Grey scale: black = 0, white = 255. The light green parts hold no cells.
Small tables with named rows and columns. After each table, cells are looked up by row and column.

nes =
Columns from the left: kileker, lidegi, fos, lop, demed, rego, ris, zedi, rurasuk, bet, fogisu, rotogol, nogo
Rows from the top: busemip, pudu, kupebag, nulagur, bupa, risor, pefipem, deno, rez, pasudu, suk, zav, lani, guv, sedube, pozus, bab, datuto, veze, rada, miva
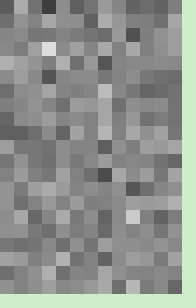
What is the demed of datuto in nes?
111
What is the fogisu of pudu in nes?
125
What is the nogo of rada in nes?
131
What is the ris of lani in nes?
111
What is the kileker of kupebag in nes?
134
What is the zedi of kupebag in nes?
108
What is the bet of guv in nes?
86
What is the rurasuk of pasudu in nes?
129
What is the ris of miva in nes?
152
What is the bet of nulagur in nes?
167
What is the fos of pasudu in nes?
110
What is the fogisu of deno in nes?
136
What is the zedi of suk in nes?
94
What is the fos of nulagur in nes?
159
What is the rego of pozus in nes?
121
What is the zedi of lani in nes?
76
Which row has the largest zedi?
pefipem

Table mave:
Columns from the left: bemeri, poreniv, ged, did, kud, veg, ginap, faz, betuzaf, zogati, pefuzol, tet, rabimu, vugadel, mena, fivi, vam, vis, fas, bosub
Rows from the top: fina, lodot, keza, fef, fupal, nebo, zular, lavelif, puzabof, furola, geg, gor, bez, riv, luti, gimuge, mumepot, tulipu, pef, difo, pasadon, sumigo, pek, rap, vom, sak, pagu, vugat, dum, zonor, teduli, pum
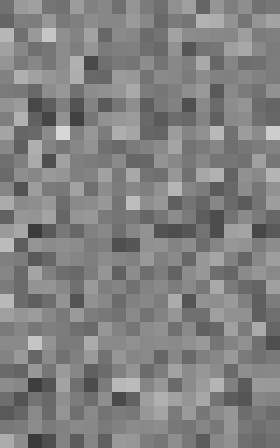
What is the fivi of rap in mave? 103
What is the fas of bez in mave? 137
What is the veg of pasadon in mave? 112
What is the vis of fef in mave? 168
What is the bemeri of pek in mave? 159
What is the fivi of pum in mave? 136
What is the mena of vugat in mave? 156
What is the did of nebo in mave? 150
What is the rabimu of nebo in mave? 136
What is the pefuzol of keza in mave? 108
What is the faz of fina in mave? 135
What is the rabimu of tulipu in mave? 131
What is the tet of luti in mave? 151

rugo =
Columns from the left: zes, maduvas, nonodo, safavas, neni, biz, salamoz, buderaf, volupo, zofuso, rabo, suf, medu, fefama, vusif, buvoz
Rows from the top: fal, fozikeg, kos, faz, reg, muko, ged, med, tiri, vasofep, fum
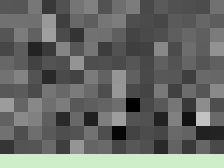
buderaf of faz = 61
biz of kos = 51
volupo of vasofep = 6
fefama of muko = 63
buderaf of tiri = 126
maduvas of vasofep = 78
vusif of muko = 105
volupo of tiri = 157
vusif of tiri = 195

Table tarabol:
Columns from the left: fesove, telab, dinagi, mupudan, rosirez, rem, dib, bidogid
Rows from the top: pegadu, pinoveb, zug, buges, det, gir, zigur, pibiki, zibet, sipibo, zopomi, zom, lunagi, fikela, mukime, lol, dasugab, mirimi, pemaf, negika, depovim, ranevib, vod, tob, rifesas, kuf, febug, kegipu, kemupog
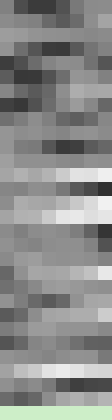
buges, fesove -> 147
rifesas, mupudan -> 139
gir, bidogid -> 129
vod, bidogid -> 204
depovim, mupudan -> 154
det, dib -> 114
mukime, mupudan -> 165
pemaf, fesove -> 138

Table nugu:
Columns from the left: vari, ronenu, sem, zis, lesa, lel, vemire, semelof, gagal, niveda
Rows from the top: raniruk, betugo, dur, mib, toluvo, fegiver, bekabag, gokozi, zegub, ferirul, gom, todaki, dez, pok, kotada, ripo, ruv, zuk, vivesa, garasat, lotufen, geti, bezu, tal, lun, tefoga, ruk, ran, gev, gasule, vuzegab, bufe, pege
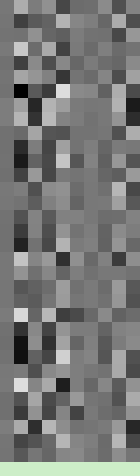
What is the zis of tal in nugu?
68
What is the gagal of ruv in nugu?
139
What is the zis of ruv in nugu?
78
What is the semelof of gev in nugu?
113
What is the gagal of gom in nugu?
123
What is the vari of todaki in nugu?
114
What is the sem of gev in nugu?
166
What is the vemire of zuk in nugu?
128
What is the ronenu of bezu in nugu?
216
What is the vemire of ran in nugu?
103
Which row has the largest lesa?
bekabag

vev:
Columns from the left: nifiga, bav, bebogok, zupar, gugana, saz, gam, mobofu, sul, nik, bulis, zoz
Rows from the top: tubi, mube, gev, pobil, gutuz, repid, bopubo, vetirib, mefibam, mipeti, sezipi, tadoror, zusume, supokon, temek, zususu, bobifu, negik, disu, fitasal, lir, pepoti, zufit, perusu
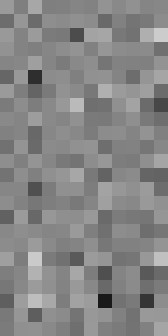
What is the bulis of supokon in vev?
155
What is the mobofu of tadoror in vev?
151
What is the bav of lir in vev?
136
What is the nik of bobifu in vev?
138
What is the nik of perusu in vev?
115
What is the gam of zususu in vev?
153
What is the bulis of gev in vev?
175
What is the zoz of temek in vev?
145
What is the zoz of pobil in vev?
112
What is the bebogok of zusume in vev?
128
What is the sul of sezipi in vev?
129
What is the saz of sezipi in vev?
145
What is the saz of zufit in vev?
116
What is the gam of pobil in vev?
129
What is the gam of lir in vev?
136
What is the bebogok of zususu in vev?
104
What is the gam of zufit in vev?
152
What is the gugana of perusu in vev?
127
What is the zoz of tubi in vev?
135
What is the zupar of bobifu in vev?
133
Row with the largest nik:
vetirib

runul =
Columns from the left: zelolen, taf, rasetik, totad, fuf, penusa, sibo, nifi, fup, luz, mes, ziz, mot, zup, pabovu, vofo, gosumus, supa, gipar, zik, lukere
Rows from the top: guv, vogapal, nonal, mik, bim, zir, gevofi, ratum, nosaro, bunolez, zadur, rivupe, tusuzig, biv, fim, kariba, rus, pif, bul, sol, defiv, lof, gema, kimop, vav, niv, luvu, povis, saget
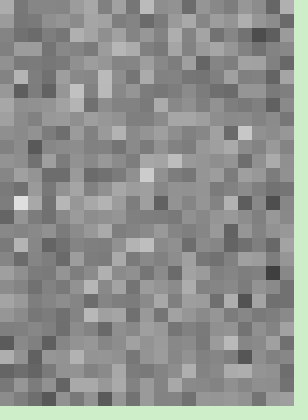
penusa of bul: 157
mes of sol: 117
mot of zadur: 130
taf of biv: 112
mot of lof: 127
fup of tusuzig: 123
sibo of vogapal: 165
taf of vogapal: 119
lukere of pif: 163
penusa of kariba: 155
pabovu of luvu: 131
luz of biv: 156
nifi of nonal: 143
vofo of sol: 128
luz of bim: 133
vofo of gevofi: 111

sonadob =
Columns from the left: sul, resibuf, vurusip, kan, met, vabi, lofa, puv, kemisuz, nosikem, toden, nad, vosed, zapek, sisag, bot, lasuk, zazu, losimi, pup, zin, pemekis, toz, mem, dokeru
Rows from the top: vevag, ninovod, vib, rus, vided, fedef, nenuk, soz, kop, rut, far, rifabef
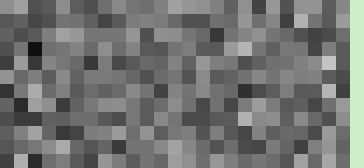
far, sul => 85
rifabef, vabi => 89
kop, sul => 78
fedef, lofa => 121
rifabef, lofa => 68
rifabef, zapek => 144
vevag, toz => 148
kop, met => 95
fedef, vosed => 117
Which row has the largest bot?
rifabef

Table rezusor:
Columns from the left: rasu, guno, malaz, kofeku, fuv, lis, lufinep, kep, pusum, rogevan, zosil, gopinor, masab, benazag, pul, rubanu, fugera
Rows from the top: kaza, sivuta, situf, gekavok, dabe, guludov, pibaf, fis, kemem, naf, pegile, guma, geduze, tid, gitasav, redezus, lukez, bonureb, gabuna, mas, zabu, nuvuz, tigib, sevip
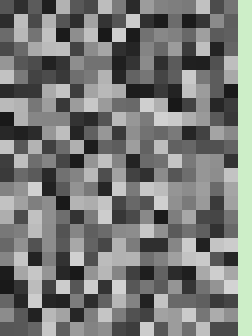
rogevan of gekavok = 37
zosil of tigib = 66
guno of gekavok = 106
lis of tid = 147
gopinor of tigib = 162
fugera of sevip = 74
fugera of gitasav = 161
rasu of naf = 40
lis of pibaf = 62
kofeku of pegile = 64
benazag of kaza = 122
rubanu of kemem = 90
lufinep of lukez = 95
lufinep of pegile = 28
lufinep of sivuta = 163
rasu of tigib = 140
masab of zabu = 149
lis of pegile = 176
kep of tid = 38
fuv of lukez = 83

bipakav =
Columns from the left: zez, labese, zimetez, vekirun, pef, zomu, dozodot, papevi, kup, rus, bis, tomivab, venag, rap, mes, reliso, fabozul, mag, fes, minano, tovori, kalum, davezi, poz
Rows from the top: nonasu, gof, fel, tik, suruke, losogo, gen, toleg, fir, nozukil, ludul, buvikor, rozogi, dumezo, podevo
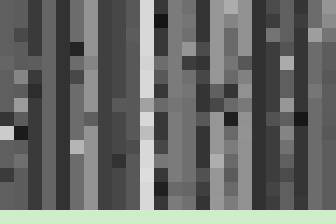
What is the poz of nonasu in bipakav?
149
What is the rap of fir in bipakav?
111
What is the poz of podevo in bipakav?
93
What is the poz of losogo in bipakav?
88
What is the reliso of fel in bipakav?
150
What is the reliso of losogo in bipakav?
150
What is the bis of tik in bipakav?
216
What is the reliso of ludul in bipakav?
150
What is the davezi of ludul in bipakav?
108
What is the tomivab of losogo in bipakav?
88
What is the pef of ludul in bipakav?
50
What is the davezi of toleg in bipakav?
108
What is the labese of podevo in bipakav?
92
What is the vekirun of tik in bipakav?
101
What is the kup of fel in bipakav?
71
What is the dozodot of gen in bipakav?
147
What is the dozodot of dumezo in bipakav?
147
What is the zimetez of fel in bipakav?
58
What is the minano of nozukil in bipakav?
61
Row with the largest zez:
nozukil

